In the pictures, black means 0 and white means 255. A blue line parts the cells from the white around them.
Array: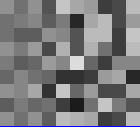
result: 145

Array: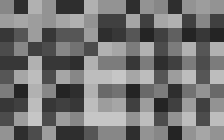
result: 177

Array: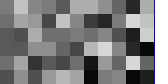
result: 134

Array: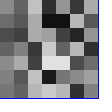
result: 193

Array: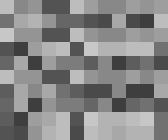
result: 148

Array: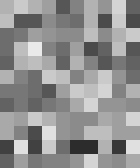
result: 178

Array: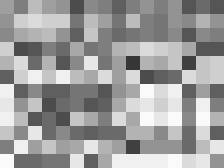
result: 188
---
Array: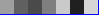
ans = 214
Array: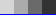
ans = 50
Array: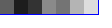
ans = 221
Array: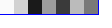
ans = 121
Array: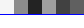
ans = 96
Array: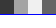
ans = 101
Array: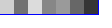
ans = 53
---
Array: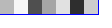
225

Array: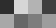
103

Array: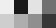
174

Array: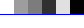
48

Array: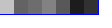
88

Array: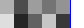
97

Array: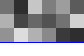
137
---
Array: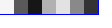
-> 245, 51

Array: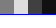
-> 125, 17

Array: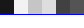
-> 23, 84

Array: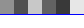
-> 145, 231

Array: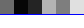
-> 107, 224

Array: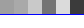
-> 159, 59

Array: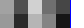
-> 162, 22
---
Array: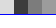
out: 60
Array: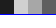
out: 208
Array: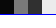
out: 122
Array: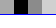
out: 0
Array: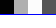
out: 175
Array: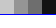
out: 149
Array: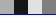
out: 22
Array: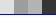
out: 157
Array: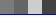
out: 101
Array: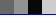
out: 146
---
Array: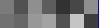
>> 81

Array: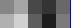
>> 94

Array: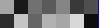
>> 166

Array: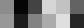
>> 171

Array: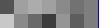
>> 149

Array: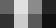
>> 204
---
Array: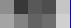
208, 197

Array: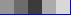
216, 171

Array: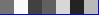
250, 215

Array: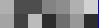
209, 188

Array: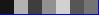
209, 178

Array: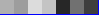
220, 196

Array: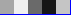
240, 197
